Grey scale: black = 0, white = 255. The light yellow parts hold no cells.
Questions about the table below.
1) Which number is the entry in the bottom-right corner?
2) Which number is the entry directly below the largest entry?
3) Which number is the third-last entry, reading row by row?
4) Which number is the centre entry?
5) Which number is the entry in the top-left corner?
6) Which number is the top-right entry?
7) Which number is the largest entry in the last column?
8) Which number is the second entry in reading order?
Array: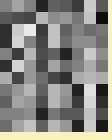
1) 24
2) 129
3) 35
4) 163
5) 129
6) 88
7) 172
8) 163

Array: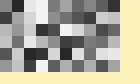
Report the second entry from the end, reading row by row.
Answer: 85
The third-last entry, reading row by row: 174
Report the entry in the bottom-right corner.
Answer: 163
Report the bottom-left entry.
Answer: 151
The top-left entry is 133
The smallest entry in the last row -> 63
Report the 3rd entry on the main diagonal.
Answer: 204
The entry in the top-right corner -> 51
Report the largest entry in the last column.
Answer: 232
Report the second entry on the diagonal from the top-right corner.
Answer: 204

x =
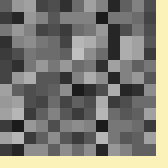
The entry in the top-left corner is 96
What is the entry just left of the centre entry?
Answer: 48
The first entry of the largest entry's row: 59
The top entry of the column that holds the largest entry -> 108
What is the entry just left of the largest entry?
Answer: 96
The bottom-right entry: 96
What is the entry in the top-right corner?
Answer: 78
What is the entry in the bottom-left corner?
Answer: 59
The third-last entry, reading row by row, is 130
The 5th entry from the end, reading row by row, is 38
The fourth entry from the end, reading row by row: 152
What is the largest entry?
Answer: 192
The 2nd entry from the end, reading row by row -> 96
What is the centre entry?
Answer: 130
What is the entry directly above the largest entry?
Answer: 182
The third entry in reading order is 161
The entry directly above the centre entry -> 108
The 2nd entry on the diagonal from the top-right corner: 108
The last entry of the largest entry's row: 59
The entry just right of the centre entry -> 173

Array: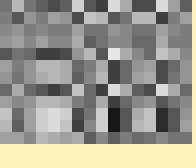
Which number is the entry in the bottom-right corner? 115
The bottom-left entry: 159
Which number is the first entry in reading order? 115
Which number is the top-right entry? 95
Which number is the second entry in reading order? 183
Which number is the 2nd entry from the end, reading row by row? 115
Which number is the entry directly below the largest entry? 63
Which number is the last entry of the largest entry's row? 136
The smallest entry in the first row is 63
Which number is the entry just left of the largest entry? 86
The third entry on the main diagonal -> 125
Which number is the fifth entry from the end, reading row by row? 105
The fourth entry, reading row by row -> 95
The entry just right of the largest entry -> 171
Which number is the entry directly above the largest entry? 136
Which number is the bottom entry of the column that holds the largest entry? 95
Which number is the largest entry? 230
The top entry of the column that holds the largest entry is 218
